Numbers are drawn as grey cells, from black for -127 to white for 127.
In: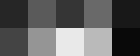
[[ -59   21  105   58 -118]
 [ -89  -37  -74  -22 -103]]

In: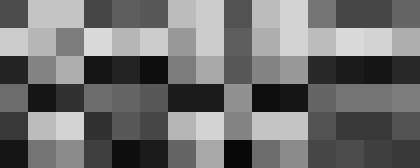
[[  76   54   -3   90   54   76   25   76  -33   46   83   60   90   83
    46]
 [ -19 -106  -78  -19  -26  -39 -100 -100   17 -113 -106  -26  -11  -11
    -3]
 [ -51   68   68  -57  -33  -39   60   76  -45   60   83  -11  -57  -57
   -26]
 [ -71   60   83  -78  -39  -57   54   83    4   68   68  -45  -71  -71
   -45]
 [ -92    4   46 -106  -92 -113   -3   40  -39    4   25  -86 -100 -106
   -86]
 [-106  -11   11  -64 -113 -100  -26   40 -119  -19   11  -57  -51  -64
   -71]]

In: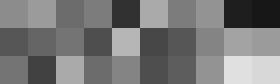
[[  12   27  -19   -3  -78   42   -3   19  -97 -104]
 [ -11  -62   42  -19    4  -49  -34   19   96   88]
 [ -41  -26  -11  -49   54  -56  -41    4   35   27]]

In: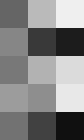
[[  28   14  104]
 [   6  -70  -99]
 [  -7   50   91]
 [ -13  -62 -111]
 [ -26   58  111]]

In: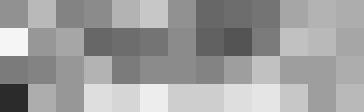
[[117  23  38 -24 -18 -11  11 -30 -43  -4  65  57  38]
 [ 17  57   3  11  51  71  17 -24 -18 -11  38  51  45]
 [ -4   3  23  51  -4  11  11   3  30  65  30  30  45]
 [-84  45  23  94  86 109  78  78  94 101  71  30  57]]

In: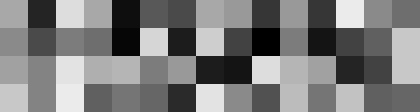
[[  72    3  107  -31  -10  -25  -85   99   10  -46   60  -10   66  -31
   -25]
 [  40  -91   93   40 -113  -39  -53   40   25  -73   25  -73  107   10
   -17]
 [  33    3   99   47   53   -3   25  -99 -107   93   53   33  -91  -61
    72]
 [  10  -53   -3  -17 -121   86  -99   78  -61 -127   -3 -107  -61  -31
    72]]

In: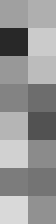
[[ 89  17]
 [ 81  11]
 [ 53 -45]
 [ 32  47]
 [ 24  60]
 [  3 -18]
 [ -3 -11]
 [-87  75]]
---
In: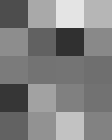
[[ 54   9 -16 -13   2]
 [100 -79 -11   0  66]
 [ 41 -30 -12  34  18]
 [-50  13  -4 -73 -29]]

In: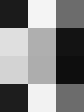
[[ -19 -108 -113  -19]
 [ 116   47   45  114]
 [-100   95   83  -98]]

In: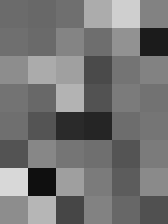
[[   2 -100    2  -13  -10   -4   10  -47]
 [  79   18  -11   -4  -18  -43  -35  -24]
 [  44  -17  -53  -45  -90  -16   -4    2]
 [ -16    4   32   51  -85  -10   31  -57]
 [ -23  -21   43  -23  -43    7 -112   54]
 [ -20  -16   13  -12  -16  -44   88   13]]

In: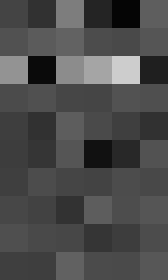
[[ -33  -42  -96  -48  -78  -45  -55  -42  -51  -40]
 [-122  -54   77  -45  -64  -87  -51  -50  -66  -53]
 [ -91  -51   37  -58  -53 -110  -60  -34  -74  -52]
 [  -2  -29   12  -57  -34  -42  -58  -77  -56  -30]
 [ -78  -36 -117  -47  -78  -74  -51  -61  -54  -65]
 [ -59  -46   19  -52  -65  -66  -64  -56  -48  -64]]

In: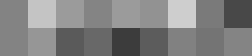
[[-55   4]
 [ -5 -11]
 [ 78   1]
 [ 18 -35]
 [ 27 -67]
 [  4 -23]
 [ 27 -37]
 [ 68  22]
 [  3   3]]

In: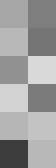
[[ -1 -10  89  -4  68  57]
 [ 38  56  17  82  54 -66]]

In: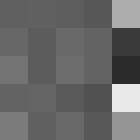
[[ 45 -69 -84 104  21]
 [-40 -28 -28 -46 -39]
 [-34 -23 -18 -38 -23]
 [-30 -35 -35 -27 -31]
 [-31 -24 -12 -28  -4]]
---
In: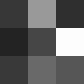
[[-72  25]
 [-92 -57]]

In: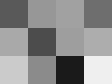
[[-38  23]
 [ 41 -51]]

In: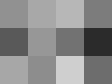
[[ 17  40]
 [-38  23]]

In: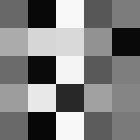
[[ -23 -119]
 [  43   86]]

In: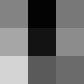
[[   3 -124]
 [  38 -108]]

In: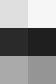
[[ 95 118]
 [-85 -96]]

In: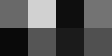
[[ -22   81]
 [-118  -42]]

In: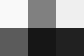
[[ 121    0]
 [ -36 -105]]
